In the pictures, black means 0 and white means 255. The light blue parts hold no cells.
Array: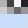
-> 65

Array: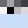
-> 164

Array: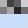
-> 67

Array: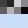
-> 37

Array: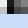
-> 27

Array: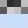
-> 46

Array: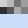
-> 184

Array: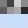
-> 68
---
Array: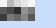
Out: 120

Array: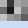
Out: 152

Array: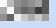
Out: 102

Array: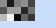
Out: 240

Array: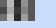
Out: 197

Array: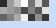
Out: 129

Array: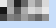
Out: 129

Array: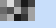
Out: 177

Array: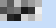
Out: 38
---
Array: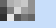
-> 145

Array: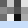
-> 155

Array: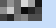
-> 65

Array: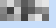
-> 146

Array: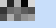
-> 80

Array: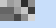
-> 59

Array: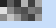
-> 110
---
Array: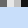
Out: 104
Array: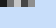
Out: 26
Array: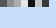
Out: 86
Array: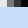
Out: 233
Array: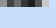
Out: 146
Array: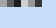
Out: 166
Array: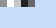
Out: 146
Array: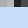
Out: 172
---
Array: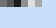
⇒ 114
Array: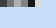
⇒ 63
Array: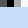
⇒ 84
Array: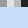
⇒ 155
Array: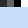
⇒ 43
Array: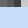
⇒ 104
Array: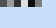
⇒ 80
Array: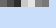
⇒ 105
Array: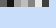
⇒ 101
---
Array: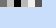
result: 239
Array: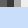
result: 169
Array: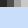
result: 161
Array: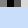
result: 87
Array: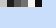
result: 245
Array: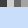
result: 105
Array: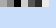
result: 43
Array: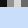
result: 216
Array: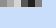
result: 33
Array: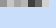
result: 105
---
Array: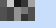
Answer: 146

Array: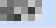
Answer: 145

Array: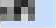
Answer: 27

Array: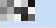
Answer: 67

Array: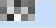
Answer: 131

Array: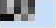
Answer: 39

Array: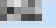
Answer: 153
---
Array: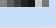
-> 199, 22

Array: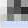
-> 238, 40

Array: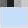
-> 199, 31

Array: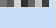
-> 211, 47

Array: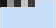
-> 197, 21

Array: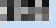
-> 207, 10

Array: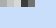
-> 215, 60

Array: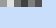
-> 225, 65
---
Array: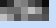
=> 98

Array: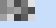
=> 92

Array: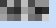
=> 103

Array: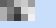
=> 144

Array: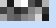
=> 215

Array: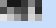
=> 214

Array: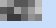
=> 145
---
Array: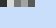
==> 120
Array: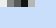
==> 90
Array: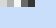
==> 245
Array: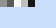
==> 247
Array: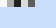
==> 34
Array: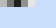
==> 32
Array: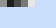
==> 73
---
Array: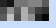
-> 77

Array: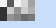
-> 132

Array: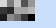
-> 112

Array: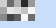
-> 96

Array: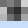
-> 74

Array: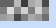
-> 74
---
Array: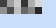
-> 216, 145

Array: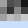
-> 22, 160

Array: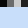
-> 32, 6

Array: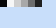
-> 32, 7

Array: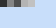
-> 193, 48

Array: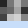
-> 119, 66
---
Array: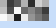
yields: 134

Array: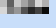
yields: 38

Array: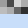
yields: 172

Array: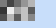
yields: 165

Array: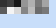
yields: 188

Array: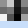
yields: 120

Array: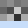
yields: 76

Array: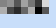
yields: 174
